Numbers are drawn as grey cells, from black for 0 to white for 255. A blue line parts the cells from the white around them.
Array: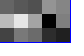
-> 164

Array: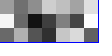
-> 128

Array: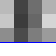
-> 60

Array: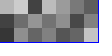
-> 143

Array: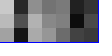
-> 128

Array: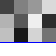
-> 88
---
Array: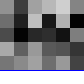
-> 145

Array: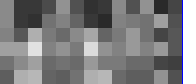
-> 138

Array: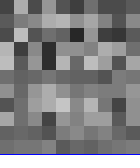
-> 68

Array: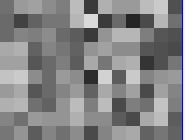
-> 112

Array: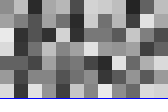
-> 141

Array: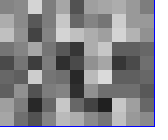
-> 132
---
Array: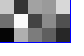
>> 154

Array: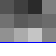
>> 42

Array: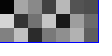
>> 83

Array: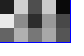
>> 202

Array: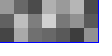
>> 182

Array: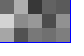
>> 98

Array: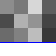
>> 215

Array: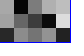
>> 176

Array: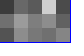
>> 207

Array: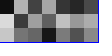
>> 38
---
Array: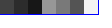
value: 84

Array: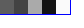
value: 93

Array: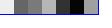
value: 122

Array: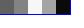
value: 131

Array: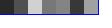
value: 120

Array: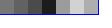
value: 118

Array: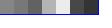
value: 120

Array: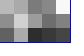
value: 136
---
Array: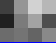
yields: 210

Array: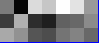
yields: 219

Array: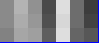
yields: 145

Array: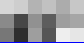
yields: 179

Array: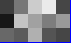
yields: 204

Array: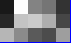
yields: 131

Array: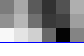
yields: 90

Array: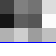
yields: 115

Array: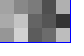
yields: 123

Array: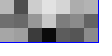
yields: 205
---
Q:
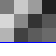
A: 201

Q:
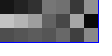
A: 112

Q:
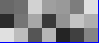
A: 153

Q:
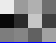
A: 155

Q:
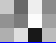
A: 104

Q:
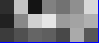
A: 114

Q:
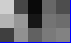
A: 9

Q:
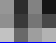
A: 44
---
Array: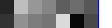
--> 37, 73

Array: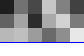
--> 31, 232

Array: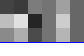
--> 67, 103

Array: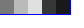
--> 120, 25

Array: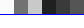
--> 251, 85

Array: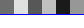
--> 109, 151

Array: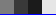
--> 124, 230

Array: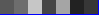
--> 88, 55

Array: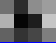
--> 113, 127
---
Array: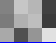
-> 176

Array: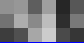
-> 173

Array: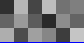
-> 154

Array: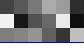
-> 23

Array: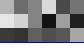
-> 211

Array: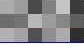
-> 115

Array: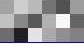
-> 136
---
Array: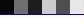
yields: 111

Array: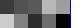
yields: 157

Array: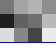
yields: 186

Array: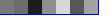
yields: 142

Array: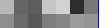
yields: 184

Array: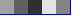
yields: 132

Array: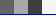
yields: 98

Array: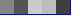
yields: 133

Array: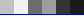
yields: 158
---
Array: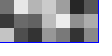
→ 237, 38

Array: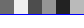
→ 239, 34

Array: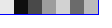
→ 233, 15

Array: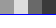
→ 221, 58

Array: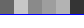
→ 199, 52

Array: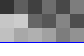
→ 204, 51

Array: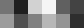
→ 245, 31

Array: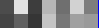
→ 226, 53
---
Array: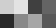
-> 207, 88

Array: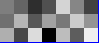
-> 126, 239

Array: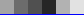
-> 164, 226

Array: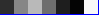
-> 45, 248

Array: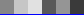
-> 134, 58

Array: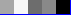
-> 167, 0

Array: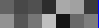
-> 99, 126

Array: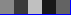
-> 136, 99

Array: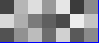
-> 67, 138

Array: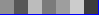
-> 144, 60
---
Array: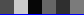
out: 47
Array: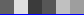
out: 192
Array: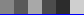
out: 44
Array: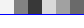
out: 161
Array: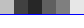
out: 127
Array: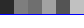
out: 84
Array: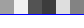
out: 222
